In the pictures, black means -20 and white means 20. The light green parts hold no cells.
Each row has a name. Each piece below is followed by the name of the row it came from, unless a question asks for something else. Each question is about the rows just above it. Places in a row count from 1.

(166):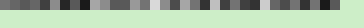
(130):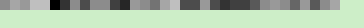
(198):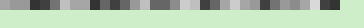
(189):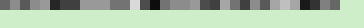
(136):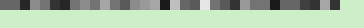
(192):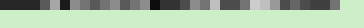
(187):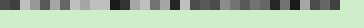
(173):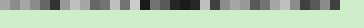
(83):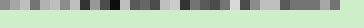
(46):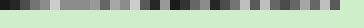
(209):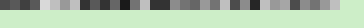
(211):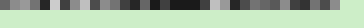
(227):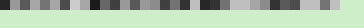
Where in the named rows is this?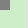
(189), 33
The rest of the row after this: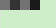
[-6]
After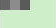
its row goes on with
[  2   4 -14 -10 -10   4   4   4  -2  -2  14  -8 -18  -2   2   2   4  -8
 -10   6  -2 -10   2  -6   6  10   6 -16 -12   0  -4]
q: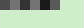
(166)
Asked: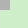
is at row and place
(83), 5

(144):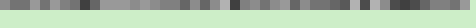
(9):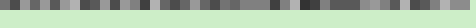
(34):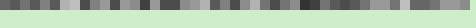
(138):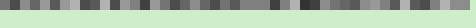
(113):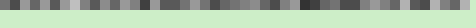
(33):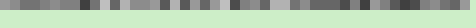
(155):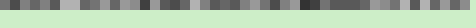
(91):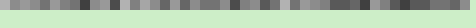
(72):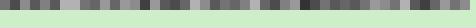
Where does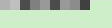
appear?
(34)
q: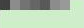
(138)
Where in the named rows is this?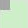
(91), 15
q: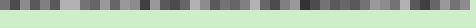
(72)

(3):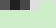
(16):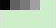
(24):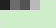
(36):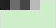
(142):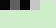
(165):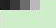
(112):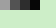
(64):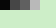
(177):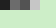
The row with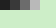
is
(165)
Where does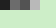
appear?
(24)
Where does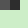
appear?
(112)
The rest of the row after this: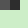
[-19]
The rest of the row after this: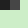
[15]
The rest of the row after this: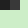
[-3  9]
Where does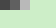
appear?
(64)

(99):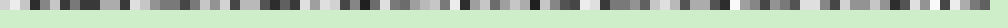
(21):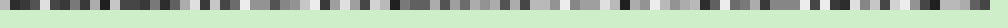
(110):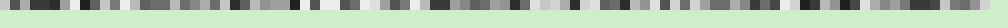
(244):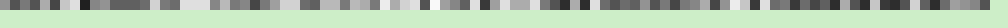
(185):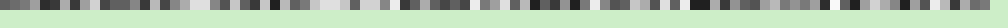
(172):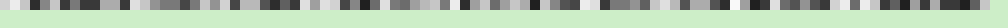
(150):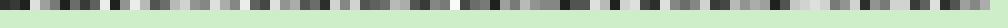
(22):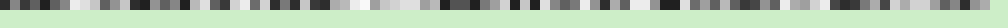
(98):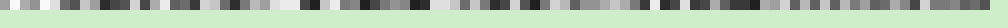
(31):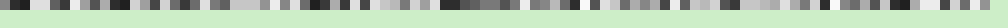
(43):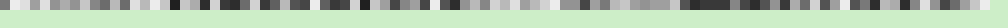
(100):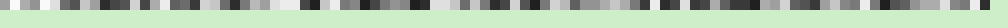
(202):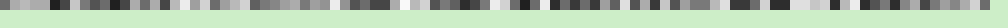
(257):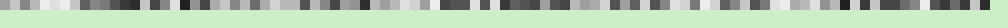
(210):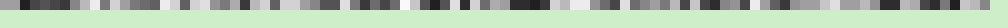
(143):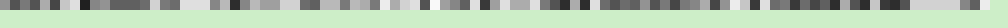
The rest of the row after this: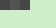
[-11   1   9  17  -1  13   5  -1  -3  -5  17  13  -5  13  15   3  -1   7
 -11   9  13  -5  13  13   5   1  -7  -7  15  -1 -11  -3  -9  -3  19  11
  -7 -15  -7  15 -13  13  -3   7   5 -13 -13 -15 -11  13   9  17  17   3
  -3  -9  15  -3   1   5  -1   9  -9  11  -9 -13   1   3  -9  17   5  -5
 -11   3   5   5  11  15   5   5   9   3 -13 -13   9   7  -9 -13  -1 -15
  11   9   1]
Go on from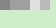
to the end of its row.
[-15   7   3  17   9   3   7   9 -13  -5  17  -3  -1   7 -11   1   1   1
  17  -9  17 -11 -13  15   1  11  -9  13  17   3  -9 -15   9   9   7  -5
  -9]

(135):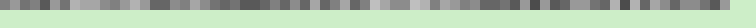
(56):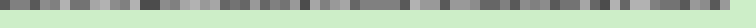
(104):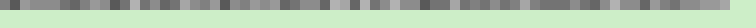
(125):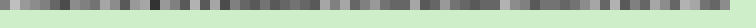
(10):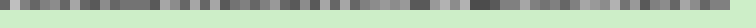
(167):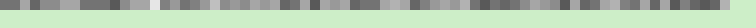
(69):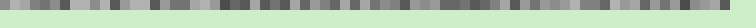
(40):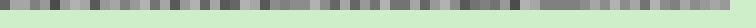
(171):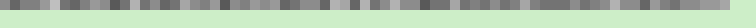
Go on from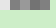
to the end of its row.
[ 4 10  2  4  2  6  4  6 -4 -2  6 -6  6  4  6 -4 -2 -2  6  8  6 -4  0  4
  6  4  8 -2 -6 -2 -4 -2  2  6  4  2 -6  6 -4 -2  6  8  0 -2  6 -4  6 -6
  0 -4 -6 -4  8]
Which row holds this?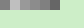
(125)

